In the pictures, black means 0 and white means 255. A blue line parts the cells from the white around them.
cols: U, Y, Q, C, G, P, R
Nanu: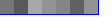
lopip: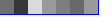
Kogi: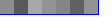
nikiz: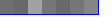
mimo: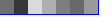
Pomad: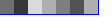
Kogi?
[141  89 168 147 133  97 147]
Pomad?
[111  55 218 175 126  82 175]
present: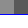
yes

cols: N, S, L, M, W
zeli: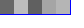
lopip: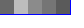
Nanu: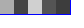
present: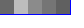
no
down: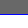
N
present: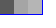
no
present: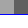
no

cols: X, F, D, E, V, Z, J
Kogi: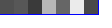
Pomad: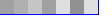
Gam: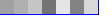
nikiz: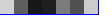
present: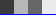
yes
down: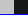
D
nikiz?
[210  94  23  30 123  80 204]
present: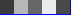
yes
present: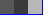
yes

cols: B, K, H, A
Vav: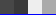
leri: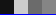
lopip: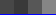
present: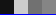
no
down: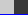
K
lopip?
[ 71  57  87 133]
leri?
[ 18 204 107 133]
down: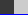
K
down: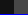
B

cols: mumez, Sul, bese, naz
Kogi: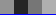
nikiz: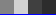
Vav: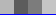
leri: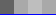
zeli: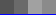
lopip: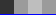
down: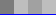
bese
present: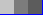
no
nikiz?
[131 210  64  44]
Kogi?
[147  37 118 175]
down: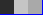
naz
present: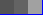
no
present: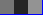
no

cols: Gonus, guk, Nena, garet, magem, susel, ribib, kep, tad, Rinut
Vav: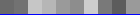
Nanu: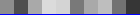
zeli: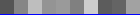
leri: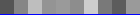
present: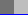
no
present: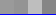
no
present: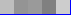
yes

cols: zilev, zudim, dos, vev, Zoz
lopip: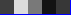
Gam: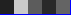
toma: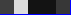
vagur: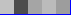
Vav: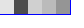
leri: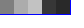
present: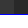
yes
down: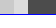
zudim
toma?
[ 62 220  19  19  55]
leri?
[127 172 194  55  41]
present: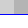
no
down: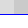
zudim
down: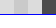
zudim

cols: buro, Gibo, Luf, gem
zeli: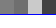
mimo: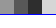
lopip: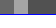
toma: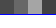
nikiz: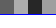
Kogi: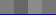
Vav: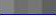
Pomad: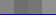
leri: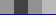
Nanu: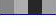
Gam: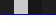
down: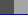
Luf
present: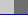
no
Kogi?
[126 103 139 118]
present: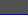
yes
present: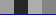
no
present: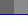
yes
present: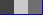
no

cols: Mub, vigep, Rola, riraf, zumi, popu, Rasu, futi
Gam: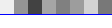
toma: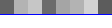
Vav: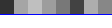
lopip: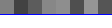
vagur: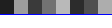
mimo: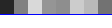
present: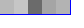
no
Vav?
[ 50 165 191 157 120  66 173 135]
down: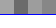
riraf
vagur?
[ 31 157  58 114 185  44  79 173]
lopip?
[128  66  92 135 142  79 149  85]
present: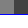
yes
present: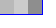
no

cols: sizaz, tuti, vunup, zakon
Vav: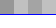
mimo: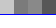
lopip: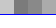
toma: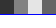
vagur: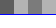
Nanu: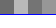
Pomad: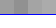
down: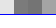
vunup
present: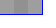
no
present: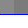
no
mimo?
[200 123 137  87]
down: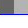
zakon

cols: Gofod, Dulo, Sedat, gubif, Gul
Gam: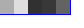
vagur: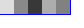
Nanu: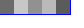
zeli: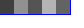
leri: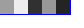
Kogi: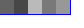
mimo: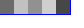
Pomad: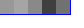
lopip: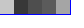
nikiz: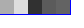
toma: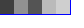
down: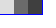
Gofod
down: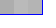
gubif

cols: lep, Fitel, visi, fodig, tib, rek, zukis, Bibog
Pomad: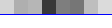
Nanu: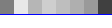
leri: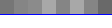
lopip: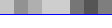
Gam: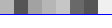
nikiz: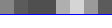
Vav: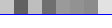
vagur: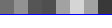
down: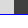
Bibog
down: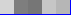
lep
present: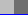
yes
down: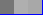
rek
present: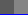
no
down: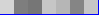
lep

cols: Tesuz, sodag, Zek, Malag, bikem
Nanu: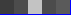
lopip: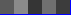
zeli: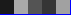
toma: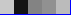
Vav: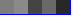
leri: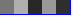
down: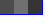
Malag
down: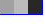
bikem
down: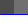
Malag
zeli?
[ 26 169  84  53 161]
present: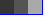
no
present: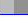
no

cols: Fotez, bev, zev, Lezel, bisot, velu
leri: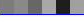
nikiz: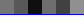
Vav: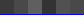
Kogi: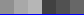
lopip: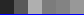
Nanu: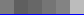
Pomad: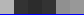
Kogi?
[144 168 182  65  81 103]
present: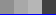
yes
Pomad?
[182  51  44  51 144 152]

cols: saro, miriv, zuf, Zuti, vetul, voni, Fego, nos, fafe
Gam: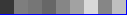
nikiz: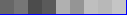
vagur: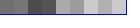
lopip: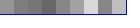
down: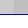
fafe
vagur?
[111 118  76  84 170 156 203 176 203]

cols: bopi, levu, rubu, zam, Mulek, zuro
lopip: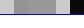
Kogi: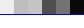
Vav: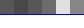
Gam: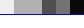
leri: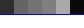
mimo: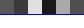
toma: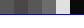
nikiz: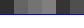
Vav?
[ 87  72  87 108 224 134]
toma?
[ 87  72  87 108 224  10]

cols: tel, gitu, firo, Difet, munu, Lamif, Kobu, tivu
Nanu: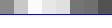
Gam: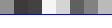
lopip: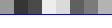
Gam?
[145  59  66 245 212  96 130 186]
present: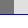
no
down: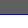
Lamif
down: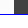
firo
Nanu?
[137 200 251 231 224 117 111  82]
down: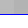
tivu
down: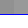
tel

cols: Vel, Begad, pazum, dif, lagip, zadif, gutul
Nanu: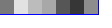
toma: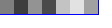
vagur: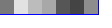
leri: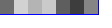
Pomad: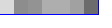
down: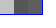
lagip
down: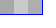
dif
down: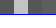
lagip

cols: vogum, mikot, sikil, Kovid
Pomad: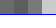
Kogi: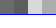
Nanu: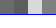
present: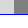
yes
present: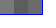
no
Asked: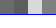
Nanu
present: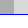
no
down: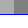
Kovid

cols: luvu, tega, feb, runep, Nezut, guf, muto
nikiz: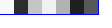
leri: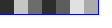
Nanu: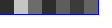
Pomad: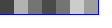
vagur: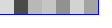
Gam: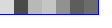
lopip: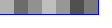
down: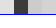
guf
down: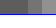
Nezut
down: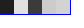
guf
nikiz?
[248  45 197 241 178  31  87]

